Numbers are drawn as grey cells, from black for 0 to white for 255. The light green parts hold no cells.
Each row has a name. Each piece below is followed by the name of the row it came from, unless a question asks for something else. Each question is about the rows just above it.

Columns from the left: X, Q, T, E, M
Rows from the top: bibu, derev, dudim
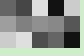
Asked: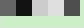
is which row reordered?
dudim
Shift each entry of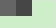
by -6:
[95 64]

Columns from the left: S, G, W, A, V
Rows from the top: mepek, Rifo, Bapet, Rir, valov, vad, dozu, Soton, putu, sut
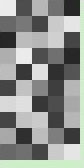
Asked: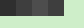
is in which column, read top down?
A
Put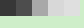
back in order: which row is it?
dozu
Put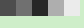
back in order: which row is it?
Rir
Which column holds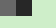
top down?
S
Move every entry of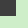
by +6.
[68]

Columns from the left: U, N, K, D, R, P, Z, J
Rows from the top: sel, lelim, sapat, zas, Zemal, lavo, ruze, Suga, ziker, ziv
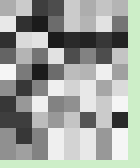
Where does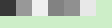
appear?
ruze
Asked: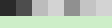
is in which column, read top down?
R
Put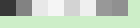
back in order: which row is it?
ziker
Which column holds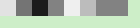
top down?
K

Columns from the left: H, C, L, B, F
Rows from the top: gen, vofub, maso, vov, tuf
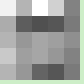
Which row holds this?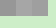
maso
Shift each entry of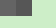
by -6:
[94 80]
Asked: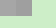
maso
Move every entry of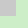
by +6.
[207]
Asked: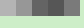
tuf
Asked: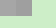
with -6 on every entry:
[160 153]

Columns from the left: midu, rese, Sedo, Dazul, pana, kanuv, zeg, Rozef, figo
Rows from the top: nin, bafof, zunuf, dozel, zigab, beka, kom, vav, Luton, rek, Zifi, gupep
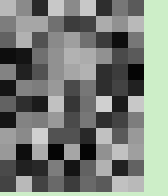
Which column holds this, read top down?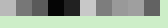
figo
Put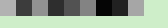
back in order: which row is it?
zigab
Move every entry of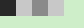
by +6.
[ 46 206 144 206]
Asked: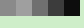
zunuf
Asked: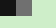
dozel

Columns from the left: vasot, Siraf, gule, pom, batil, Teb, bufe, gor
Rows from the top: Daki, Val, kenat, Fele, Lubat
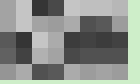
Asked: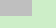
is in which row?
Daki
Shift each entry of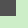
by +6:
[87]
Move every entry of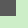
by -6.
[83]
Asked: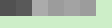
Lubat

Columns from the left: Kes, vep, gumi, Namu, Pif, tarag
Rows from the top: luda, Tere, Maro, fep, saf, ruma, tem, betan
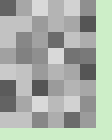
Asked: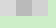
tem
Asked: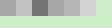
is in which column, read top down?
Pif
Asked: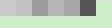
saf
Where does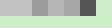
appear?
Tere
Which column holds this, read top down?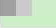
Kes
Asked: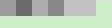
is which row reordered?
betan

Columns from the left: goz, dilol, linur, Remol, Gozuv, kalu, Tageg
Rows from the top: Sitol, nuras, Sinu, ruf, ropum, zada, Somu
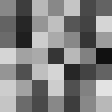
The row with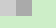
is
Sinu
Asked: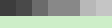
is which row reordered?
Somu
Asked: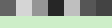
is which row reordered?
nuras

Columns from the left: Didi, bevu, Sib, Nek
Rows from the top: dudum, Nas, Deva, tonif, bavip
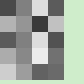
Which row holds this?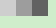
bavip
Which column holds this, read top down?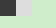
Sib
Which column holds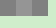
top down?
bevu
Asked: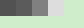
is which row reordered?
Deva
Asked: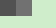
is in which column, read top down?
Nek

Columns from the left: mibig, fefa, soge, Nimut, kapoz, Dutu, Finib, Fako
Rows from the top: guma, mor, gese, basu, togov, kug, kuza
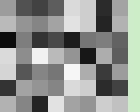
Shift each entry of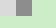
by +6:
[225 147]
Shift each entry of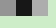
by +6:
[154  28 178]
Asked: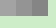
kug
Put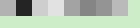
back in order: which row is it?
mor
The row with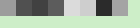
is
guma
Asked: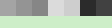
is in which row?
kug
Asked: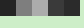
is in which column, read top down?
Finib

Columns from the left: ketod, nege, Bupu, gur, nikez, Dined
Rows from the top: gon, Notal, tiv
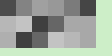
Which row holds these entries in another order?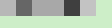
Notal
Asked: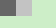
tiv
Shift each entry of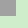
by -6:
[154]

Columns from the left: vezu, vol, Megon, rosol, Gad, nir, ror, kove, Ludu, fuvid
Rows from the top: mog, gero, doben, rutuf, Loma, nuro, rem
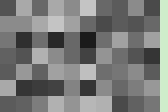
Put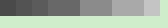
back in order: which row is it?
mog
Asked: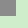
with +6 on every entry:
[145]

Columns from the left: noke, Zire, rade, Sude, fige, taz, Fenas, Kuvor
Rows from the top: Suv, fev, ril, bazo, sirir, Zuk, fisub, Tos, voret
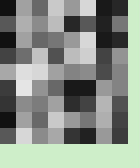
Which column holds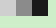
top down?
taz
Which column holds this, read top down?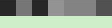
Kuvor
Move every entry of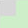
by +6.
[221]
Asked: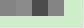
sirir

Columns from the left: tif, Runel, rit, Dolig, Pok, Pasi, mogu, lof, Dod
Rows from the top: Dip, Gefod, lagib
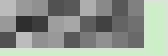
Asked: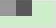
lagib
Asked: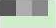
Dip
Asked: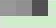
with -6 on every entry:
[146 138  74]
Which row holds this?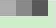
Dip
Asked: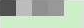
lagib
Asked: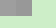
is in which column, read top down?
Dolig

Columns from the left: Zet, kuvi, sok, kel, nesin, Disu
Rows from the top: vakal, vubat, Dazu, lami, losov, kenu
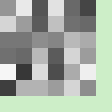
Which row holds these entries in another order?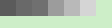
lami
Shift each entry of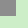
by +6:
[147]
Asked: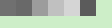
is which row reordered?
vubat
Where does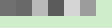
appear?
lami
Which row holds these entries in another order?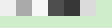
losov
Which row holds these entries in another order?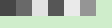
vakal

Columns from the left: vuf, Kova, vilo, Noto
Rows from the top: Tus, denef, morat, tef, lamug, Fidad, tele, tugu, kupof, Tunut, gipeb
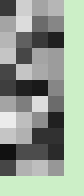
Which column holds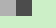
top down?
Kova
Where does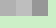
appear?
gipeb
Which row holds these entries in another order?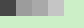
lamug
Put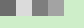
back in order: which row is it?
tele
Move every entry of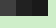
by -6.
[57 27 19]
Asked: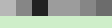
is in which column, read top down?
Noto
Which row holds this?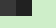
morat

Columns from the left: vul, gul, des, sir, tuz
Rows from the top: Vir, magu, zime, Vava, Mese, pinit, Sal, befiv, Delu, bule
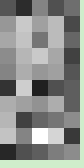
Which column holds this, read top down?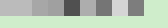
sir
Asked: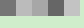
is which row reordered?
zime
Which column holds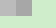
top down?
sir
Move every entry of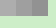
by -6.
[167 153 140]
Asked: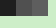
pinit
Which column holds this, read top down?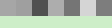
sir

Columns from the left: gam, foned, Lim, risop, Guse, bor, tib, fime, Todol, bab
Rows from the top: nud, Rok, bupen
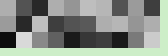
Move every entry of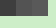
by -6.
[56 77 83]
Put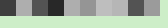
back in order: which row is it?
nud

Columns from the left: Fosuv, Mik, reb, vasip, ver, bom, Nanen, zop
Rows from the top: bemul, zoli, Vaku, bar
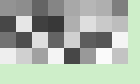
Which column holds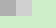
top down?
ver
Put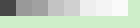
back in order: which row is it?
bar
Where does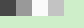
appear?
bar
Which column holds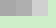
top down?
ver
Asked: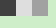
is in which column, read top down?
reb

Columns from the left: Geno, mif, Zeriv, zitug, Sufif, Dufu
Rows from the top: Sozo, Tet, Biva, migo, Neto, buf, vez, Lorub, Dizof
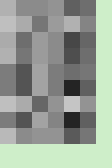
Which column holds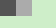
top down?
mif
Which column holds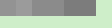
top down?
zitug
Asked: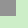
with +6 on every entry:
[153]
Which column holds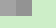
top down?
Zeriv

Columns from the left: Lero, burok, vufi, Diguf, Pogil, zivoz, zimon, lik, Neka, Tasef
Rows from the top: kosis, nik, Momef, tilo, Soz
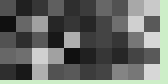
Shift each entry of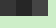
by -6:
[48 32 62]
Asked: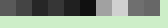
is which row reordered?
tilo
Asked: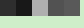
Soz

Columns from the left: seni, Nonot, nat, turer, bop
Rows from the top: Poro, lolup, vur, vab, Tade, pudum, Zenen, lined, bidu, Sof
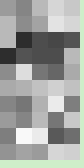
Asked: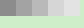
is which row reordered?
lolup
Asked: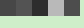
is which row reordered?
vur

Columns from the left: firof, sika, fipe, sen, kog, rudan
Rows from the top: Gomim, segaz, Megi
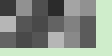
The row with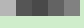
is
segaz
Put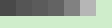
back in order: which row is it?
segaz
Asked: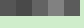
segaz
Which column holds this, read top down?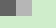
sen
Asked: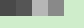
Megi
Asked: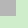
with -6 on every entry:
[176]
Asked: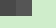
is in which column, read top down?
fipe

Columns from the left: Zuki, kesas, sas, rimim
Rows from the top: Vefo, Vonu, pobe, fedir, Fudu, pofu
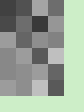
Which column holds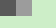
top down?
sas
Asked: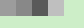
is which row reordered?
fedir
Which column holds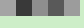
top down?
sas
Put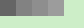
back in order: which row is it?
pobe
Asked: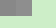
Fudu

